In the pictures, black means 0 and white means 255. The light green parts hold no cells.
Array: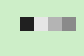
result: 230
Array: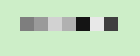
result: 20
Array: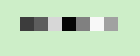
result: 128
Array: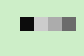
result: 204
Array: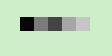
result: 68
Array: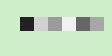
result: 241
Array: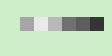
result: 112
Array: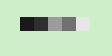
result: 156
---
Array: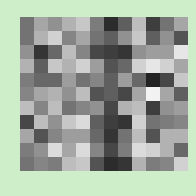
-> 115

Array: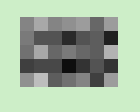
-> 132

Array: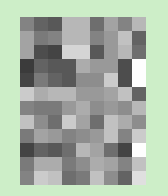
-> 131

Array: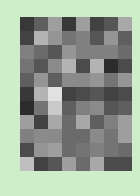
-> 56

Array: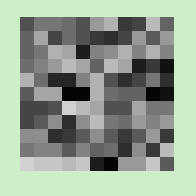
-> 81

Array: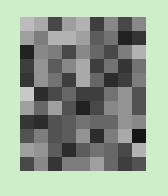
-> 188

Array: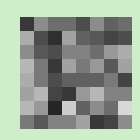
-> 56
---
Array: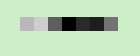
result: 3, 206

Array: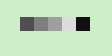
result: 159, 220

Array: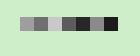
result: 92, 201

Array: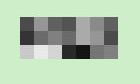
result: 107, 233

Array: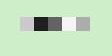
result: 99, 244

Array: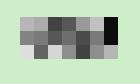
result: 110, 223

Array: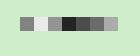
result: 35, 234

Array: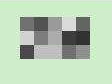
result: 172, 219

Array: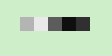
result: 92, 233
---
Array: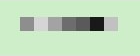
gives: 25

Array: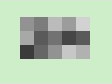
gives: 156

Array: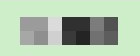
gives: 124

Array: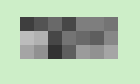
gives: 126

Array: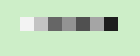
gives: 165

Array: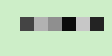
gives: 199
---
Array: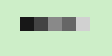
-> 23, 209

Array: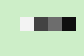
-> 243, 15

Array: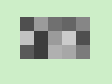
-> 79, 123

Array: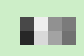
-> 72, 113

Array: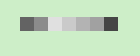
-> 99, 69

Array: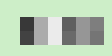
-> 56, 117

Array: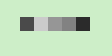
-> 74, 43

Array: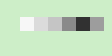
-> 247, 157
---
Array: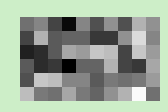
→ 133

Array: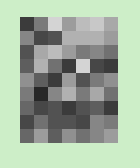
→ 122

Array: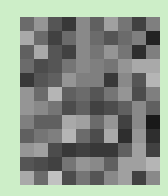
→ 149

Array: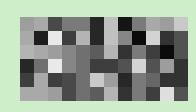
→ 169

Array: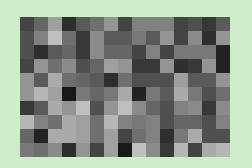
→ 102
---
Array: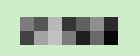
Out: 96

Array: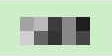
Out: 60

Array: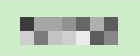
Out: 102

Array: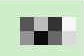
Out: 188

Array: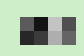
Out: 19

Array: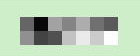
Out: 173

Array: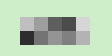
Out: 94

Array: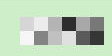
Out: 45
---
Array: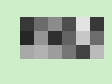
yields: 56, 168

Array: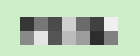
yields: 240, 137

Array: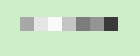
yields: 58, 168

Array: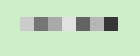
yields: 54, 203

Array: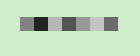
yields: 107, 130

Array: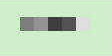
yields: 222, 125

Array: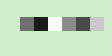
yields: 201, 111
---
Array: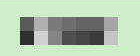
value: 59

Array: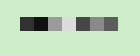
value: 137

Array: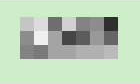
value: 176

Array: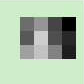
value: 130

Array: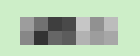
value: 157

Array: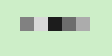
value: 109

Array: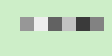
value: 58
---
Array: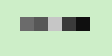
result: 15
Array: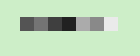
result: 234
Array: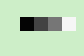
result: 246
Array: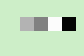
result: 4
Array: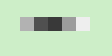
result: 238
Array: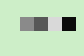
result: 11
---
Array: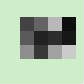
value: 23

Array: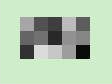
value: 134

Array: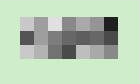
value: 74

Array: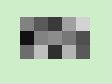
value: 79

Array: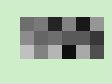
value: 55

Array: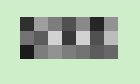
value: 188

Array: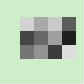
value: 30

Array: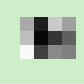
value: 96

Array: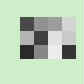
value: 201
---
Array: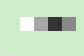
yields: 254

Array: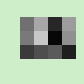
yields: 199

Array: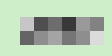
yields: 219

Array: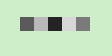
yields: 215

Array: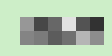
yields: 225

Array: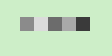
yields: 219

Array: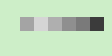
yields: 213

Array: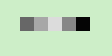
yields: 220
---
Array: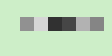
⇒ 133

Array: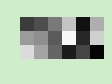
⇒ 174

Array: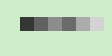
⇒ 211

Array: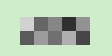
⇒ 146

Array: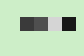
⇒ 24

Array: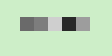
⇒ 157

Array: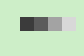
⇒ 216

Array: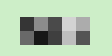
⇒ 172
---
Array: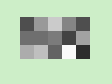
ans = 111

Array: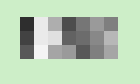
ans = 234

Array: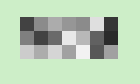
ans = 66

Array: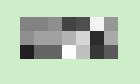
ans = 160

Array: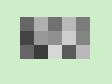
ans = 153

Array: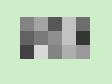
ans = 121

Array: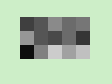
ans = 85

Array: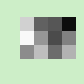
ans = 150

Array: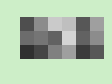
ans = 117
